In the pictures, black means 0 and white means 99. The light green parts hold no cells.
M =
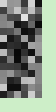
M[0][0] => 82
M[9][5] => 51
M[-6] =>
[17, 46, 4, 33, 73, 20]
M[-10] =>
[29, 31, 46, 5, 9, 35]
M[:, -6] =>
[82, 25, 51, 52, 29, 76, 9, 72, 17, 25, 52, 53, 78, 12]
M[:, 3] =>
[23, 45, 88, 13, 5, 61, 9, 19, 33, 9, 30, 73, 31, 27]
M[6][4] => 63
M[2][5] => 22
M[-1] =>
[12, 31, 62, 27, 80, 44]
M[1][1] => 56
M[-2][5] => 48
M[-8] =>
[9, 18, 16, 9, 63, 60]
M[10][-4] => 38
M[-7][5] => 59
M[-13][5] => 40
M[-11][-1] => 4

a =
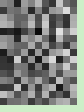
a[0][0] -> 53
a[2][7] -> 25
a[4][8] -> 87
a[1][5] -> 50
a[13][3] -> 49
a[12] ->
[21, 22, 77, 18, 58, 22, 57, 70, 10, 45, 71]
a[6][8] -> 44
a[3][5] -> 32
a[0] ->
[53, 48, 12, 61, 51, 71, 33, 21, 77, 41, 33]
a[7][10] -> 22
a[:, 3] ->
[61, 55, 38, 44, 25, 62, 39, 60, 20, 46, 45, 62, 18, 49, 50]
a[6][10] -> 56
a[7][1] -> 43
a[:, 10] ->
[33, 40, 66, 68, 80, 34, 56, 22, 81, 43, 60, 32, 71, 66, 41]
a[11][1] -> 45
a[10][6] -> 37
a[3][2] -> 37
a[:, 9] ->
[41, 85, 20, 19, 53, 38, 21, 82, 46, 79, 60, 45, 45, 19, 69]
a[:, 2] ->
[12, 42, 38, 37, 9, 15, 40, 35, 80, 47, 59, 21, 77, 32, 44]
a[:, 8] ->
[77, 63, 34, 40, 87, 71, 44, 66, 13, 48, 30, 74, 10, 36, 66]
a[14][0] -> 24
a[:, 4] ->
[51, 16, 63, 72, 42, 52, 66, 15, 57, 16, 28, 45, 58, 68, 23]
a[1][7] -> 59
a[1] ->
[23, 45, 42, 55, 16, 50, 23, 59, 63, 85, 40]
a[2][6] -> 71
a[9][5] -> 47
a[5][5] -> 67
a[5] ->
[57, 52, 15, 62, 52, 67, 42, 16, 71, 38, 34]

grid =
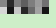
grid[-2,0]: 52
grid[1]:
[83, 8, 77, 15, 41, 63, 8]
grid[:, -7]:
[52, 83]

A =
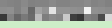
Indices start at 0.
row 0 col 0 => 52
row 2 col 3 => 47
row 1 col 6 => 57
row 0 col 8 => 51
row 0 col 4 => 50
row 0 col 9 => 51
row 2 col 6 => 49
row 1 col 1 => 56
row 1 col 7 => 88
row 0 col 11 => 52
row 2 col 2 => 40
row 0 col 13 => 51
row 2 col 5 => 73
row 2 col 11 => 20
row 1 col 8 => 57

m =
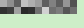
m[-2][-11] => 67
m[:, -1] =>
[32, 43]
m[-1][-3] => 48
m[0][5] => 61
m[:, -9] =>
[37, 62]
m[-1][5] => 44
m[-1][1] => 24
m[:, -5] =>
[37, 81]

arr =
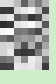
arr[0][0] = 86
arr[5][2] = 56
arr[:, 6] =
[70, 28, 78, 34, 76, 50, 64, 77, 45, 23]
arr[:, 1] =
[85, 22, 90, 21, 97, 35, 84, 90, 48, 26]
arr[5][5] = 75
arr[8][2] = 82
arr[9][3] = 88
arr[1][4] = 95
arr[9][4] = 91
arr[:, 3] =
[38, 90, 44, 92, 48, 62, 32, 21, 53, 88]
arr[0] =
[86, 85, 73, 38, 65, 49, 70]
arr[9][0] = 24
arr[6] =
[82, 84, 64, 32, 69, 34, 64]
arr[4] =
[95, 97, 46, 48, 38, 28, 76]
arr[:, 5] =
[49, 74, 28, 83, 28, 75, 34, 48, 85, 82]

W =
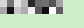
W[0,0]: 83
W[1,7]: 98
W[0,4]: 16
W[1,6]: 6
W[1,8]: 36

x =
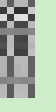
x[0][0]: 71
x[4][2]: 50
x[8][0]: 70
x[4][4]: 52
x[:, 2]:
[72, 18, 86, 27, 50, 27, 29, 24, 72, 70, 69, 54, 72, 73]
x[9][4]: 38
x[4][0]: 50
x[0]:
[71, 36, 72, 71, 37]
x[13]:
[72, 35, 73, 73, 37]
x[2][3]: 88
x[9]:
[70, 37, 70, 72, 38]
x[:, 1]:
[36, 79, 22, 73, 52, 72, 72, 75, 36, 37, 37, 53, 35, 35]
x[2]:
[85, 22, 86, 88, 25]
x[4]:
[50, 52, 50, 50, 52]
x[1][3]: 19
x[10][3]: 71
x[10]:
[69, 37, 69, 71, 38]
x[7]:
[26, 75, 24, 25, 74]

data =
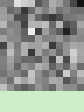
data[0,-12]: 51
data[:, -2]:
[28, 44, 47, 37, 34, 55, 65, 81, 77, 62, 50, 44, 54]
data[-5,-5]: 26
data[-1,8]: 63
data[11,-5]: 66
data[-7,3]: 68
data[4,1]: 56
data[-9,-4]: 36
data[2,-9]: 30
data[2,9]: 46
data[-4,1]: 59
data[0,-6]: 46
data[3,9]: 30
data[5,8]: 59
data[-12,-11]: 41
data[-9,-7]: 25
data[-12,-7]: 60
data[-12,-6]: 50
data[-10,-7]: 69
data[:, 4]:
[76, 41, 62, 70, 92, 39, 62, 22, 42, 51, 76, 73, 43]
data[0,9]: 46
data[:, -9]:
[80, 22, 30, 26, 38, 40, 68, 68, 41, 57, 41, 63, 36]
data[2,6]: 30
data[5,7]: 52
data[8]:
[50, 63, 49, 41, 42, 37, 56, 26, 75, 29, 77, 63]
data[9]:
[49, 59, 39, 57, 51, 68, 62, 39, 52, 40, 62, 42]
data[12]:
[74, 56, 44, 36, 43, 58, 49, 40, 63, 54, 54, 42]
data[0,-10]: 87
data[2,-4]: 30
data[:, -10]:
[87, 47, 31, 51, 51, 53, 48, 51, 49, 39, 51, 74, 44]

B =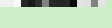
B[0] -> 93
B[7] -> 15
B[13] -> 50
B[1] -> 93

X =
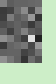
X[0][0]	51
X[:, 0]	[51, 23, 24, 30, 37, 56, 23, 38, 56]
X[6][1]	39
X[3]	[30, 34, 38, 34, 23, 35]
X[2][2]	36
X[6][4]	28
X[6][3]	46
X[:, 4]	[40, 27, 59, 23, 36, 87, 28, 31, 42]
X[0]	[51, 36, 39, 39, 40, 41]
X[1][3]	54
